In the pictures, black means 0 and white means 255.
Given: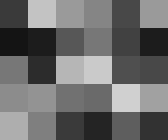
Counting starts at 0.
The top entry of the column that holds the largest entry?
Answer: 72
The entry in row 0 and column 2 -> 154
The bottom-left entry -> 174
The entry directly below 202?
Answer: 106
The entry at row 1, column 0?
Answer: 20
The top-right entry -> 154
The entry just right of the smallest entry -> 28
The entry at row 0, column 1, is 195
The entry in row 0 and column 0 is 58

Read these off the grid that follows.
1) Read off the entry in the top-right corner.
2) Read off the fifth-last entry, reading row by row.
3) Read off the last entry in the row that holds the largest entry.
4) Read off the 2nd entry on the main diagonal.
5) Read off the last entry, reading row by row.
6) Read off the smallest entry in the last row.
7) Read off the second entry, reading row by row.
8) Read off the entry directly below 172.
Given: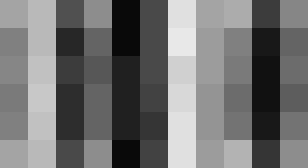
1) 134
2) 224
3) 100
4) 185
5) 141
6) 9
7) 185
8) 128

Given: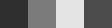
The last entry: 76
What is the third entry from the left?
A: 228

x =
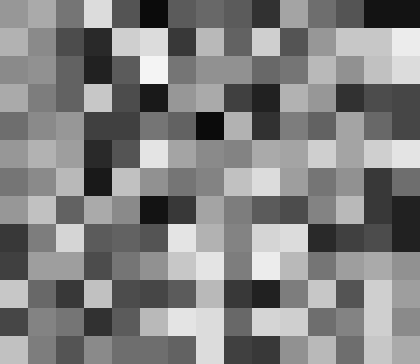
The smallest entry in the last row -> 56
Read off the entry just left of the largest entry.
91
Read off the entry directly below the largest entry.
25
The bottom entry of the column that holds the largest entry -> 110
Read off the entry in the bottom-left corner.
193
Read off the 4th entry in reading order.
220
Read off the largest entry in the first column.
199
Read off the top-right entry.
19
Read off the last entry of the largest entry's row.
220
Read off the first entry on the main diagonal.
151
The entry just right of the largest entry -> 117
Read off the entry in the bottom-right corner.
170
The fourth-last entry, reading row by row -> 185
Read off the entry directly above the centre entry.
138
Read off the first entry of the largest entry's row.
138
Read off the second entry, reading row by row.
170
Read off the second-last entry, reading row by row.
199
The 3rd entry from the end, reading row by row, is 110
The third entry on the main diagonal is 98
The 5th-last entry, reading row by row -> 145
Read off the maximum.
244
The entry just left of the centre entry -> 117
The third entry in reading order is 117
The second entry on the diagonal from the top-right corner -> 199
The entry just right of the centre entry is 193

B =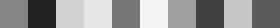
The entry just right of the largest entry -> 159
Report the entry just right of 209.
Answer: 231

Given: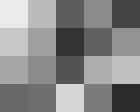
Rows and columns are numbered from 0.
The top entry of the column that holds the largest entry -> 234
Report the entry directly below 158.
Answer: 139
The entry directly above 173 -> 98
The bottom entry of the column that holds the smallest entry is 44
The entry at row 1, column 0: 199
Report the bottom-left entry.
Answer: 104
